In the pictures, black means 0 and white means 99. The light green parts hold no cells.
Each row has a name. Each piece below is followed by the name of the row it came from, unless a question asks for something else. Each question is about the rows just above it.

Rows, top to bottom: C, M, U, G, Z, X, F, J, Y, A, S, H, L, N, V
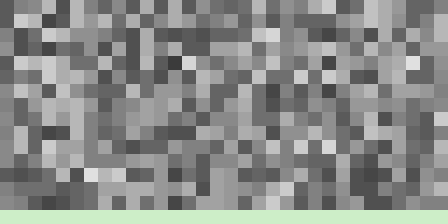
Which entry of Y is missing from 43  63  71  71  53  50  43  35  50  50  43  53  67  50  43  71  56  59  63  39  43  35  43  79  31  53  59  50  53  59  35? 46
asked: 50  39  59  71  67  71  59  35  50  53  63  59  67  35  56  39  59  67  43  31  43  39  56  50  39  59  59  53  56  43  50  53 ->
J
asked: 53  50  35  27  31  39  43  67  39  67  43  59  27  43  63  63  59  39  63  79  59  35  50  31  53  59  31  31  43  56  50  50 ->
V

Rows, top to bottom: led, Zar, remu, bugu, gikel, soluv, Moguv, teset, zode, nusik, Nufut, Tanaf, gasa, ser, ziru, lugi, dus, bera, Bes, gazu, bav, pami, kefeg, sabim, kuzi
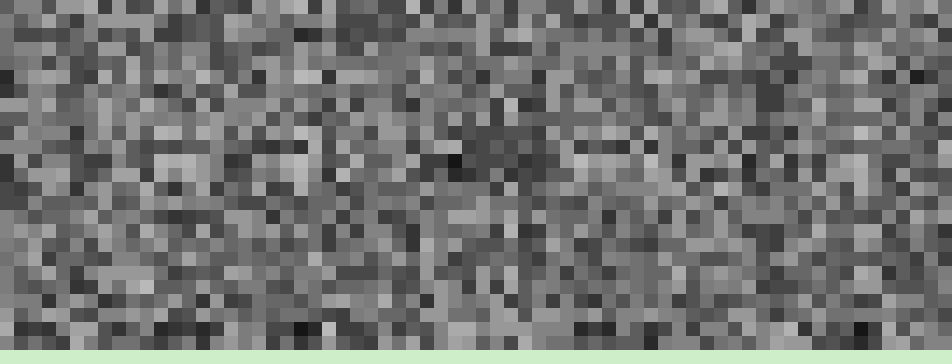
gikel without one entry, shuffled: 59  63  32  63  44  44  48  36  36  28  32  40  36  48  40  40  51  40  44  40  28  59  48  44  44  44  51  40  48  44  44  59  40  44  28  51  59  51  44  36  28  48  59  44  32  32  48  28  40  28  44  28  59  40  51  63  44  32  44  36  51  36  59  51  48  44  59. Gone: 55
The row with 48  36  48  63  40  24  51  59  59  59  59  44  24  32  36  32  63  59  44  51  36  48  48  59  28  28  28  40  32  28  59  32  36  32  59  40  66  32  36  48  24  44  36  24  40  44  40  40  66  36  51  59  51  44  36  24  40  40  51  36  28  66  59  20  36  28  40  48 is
gazu
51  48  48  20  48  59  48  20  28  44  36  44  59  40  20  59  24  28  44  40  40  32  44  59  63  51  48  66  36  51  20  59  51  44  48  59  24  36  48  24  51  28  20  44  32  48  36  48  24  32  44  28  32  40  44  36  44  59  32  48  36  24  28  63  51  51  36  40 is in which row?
pami

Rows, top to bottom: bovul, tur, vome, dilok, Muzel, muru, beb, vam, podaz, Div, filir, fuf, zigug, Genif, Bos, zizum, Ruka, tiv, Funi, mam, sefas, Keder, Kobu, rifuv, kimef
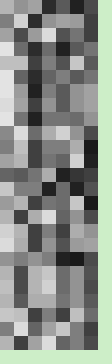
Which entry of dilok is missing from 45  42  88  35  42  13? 17
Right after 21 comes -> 25
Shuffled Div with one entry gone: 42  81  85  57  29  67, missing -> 53
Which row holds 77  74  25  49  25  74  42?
Kobu
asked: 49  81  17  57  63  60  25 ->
tur

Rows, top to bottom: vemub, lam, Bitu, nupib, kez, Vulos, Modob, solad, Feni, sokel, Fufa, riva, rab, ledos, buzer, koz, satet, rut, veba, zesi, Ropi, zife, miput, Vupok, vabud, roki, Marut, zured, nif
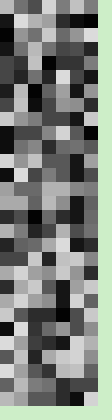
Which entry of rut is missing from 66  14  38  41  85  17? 8
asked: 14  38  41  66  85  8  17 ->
rut
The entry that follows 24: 17
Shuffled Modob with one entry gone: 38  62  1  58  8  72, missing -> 11

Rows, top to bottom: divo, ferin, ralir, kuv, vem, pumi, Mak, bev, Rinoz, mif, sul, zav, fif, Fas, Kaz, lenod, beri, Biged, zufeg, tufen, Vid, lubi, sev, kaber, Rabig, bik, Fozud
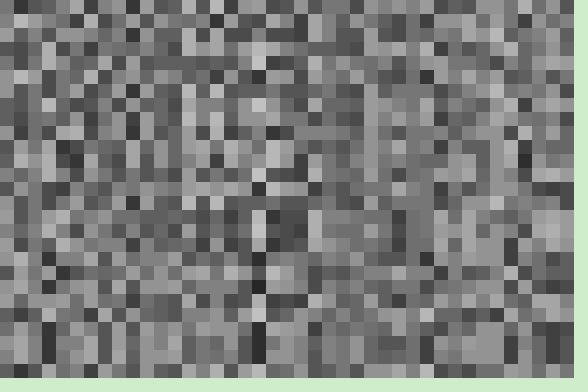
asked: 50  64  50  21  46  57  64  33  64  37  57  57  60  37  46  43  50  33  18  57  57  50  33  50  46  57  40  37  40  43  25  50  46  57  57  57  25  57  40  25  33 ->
bik
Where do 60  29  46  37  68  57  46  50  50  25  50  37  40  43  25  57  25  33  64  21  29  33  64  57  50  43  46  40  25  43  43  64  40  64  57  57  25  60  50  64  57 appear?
Biged

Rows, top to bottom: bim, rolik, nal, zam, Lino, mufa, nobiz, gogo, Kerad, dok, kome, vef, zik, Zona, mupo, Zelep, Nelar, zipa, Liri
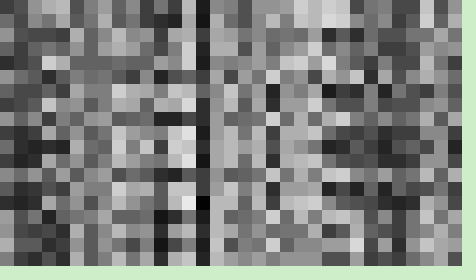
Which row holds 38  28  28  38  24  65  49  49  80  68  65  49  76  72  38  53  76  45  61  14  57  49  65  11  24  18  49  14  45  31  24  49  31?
nobiz
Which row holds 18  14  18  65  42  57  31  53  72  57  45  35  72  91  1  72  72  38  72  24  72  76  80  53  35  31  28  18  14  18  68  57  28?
mupo
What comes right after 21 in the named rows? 31

